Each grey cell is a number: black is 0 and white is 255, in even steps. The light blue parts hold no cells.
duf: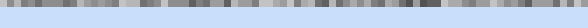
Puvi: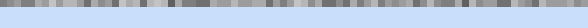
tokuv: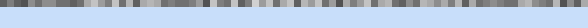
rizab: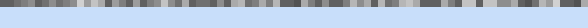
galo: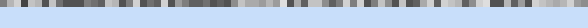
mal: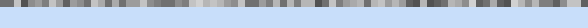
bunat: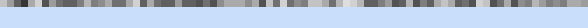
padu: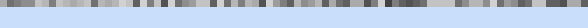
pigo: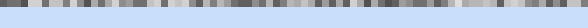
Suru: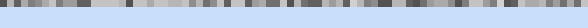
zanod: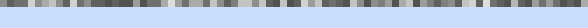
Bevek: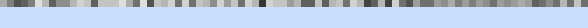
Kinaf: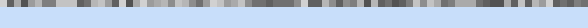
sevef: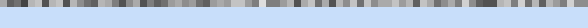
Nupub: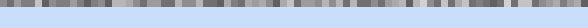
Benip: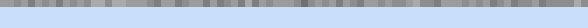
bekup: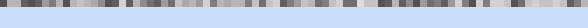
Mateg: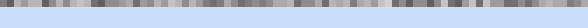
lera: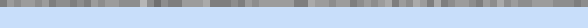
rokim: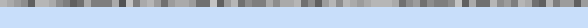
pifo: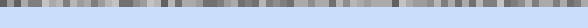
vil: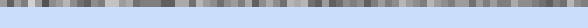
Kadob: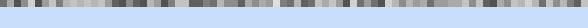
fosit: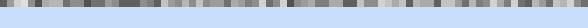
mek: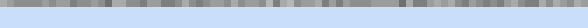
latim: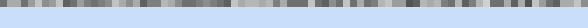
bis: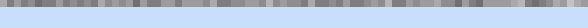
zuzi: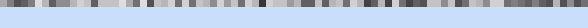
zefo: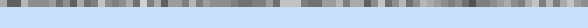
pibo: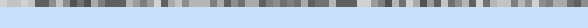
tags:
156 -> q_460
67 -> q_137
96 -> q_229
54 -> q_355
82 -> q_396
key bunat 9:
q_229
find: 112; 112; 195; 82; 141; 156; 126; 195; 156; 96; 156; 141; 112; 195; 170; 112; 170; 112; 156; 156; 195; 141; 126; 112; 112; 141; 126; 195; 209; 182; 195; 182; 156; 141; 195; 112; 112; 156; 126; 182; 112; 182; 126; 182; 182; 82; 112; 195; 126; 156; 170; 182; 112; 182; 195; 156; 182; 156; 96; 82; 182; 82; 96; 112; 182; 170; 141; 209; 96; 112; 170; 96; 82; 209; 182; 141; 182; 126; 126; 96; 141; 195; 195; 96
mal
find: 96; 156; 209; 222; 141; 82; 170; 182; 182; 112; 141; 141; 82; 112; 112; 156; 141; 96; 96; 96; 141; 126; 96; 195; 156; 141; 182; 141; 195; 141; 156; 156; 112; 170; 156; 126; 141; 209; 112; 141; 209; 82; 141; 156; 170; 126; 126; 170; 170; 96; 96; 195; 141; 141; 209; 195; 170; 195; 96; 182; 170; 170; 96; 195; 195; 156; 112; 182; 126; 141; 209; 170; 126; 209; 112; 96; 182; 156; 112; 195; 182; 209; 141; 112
fosit

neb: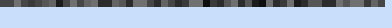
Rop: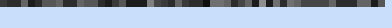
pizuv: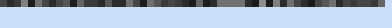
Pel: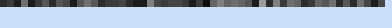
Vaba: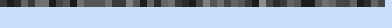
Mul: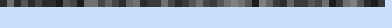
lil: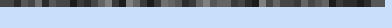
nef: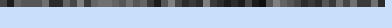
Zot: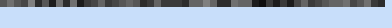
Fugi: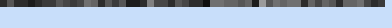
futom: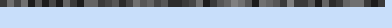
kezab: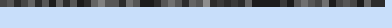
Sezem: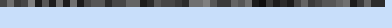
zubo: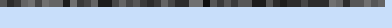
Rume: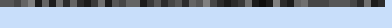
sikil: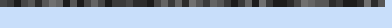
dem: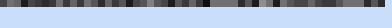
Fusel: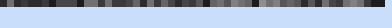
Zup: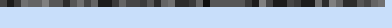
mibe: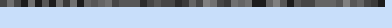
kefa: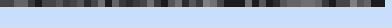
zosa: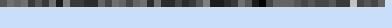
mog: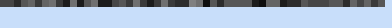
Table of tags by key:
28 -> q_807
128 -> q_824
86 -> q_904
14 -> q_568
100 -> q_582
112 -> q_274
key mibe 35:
q_274
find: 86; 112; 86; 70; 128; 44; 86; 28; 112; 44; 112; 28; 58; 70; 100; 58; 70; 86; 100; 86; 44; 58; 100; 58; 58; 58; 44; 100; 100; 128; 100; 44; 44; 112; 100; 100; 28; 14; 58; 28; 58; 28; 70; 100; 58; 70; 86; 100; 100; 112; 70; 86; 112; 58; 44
Zot
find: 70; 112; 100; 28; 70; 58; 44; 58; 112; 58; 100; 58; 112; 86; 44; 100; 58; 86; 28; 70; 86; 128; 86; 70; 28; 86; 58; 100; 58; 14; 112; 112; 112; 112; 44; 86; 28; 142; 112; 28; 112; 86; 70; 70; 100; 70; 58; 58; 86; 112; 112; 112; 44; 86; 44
dem
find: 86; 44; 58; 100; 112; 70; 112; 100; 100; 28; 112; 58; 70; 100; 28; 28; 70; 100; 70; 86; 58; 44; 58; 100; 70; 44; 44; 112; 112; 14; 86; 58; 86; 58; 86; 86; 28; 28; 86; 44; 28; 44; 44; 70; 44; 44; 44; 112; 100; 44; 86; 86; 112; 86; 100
zubo
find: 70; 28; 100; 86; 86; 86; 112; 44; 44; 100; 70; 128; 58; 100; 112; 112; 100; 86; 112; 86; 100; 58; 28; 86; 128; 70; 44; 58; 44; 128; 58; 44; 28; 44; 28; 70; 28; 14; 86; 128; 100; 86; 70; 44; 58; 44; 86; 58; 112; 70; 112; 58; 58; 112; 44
nef
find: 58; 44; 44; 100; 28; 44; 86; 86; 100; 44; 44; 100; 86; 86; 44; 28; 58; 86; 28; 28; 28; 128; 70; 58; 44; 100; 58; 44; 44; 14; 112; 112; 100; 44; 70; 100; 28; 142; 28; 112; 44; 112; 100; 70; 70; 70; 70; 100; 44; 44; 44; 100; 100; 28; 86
Rop
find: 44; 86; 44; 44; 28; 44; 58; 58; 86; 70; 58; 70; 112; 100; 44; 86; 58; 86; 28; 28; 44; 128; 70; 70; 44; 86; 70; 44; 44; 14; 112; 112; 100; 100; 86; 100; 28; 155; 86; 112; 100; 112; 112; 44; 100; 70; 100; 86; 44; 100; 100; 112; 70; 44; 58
Fugi

